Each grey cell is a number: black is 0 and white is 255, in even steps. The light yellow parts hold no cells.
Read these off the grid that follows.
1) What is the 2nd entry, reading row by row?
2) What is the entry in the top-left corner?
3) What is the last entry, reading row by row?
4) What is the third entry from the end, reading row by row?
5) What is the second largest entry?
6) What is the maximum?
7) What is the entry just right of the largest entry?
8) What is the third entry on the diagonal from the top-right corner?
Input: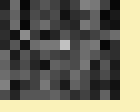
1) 109
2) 26
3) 26
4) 37
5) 140
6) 193
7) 65
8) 98

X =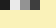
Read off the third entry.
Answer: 147
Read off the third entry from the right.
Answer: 234

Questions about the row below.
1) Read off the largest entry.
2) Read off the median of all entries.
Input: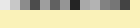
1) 232
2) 140

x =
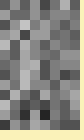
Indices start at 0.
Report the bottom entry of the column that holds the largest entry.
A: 105
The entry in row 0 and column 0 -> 93
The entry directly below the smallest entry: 146
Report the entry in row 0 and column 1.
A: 146
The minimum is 36
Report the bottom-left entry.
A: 59
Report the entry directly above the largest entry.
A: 105
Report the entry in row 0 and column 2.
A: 93
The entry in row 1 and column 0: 156
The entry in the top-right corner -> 93
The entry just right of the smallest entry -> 125
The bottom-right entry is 82
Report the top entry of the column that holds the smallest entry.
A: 71
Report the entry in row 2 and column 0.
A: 82
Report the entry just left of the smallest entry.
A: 156
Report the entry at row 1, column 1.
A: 105
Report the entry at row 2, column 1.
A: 146

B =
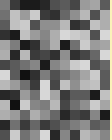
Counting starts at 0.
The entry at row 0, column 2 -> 27
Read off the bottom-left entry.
80
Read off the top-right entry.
91
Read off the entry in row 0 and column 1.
58
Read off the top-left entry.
125
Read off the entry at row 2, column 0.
91
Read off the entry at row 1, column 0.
113
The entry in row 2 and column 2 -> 203
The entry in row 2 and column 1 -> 193
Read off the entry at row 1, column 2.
155
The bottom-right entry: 134

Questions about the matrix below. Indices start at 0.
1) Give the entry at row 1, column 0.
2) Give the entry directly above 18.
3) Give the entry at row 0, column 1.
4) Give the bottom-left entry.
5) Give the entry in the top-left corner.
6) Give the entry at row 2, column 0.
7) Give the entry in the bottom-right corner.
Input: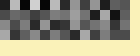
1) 75
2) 95
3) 186
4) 168
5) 29
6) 137
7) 75

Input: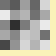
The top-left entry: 113
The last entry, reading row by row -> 223
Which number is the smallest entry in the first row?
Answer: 90
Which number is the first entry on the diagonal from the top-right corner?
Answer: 214
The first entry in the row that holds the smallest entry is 135
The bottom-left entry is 71
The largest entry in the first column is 234
